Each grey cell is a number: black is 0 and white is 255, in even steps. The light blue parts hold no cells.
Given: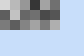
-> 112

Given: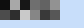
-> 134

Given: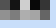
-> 174

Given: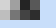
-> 118

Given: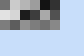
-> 61

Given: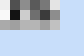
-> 111
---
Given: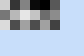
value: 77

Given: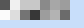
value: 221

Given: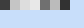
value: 197

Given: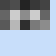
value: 183

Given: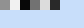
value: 241

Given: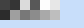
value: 159

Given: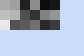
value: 81

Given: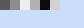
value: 141
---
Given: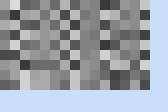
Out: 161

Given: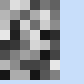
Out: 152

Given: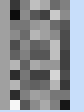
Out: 160

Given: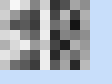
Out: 196

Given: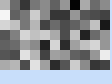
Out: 182

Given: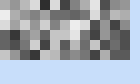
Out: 174
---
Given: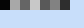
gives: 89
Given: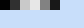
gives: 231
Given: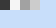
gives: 245
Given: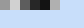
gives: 39
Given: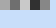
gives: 201
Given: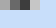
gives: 105
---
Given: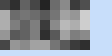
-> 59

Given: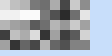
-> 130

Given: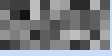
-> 181

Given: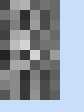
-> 74

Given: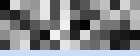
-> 43
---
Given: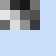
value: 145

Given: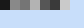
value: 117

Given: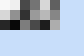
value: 125

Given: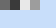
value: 232

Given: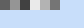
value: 65

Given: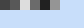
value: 221

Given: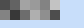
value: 109

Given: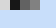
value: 98

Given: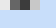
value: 60
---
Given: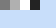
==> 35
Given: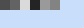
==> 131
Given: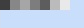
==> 233
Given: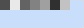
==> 194
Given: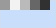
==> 49
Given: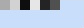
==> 80
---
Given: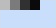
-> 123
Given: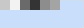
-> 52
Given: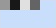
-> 24
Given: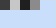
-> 199
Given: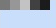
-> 195
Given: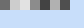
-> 67
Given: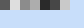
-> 42
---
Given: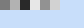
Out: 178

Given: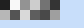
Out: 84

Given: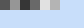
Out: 150

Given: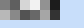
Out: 137

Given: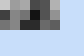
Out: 134

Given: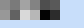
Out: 98
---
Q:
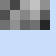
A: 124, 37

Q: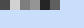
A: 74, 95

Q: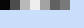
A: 5, 121

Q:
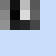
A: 117, 69

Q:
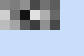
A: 135, 72

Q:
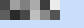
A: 72, 84

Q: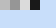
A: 188, 25
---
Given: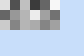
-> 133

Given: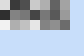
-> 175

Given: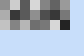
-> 132

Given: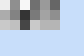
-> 192

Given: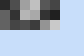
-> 69

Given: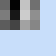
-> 68

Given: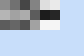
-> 102
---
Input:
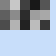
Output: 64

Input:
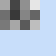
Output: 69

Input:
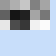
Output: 198

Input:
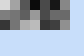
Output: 74

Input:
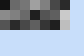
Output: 128

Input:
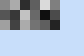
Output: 95
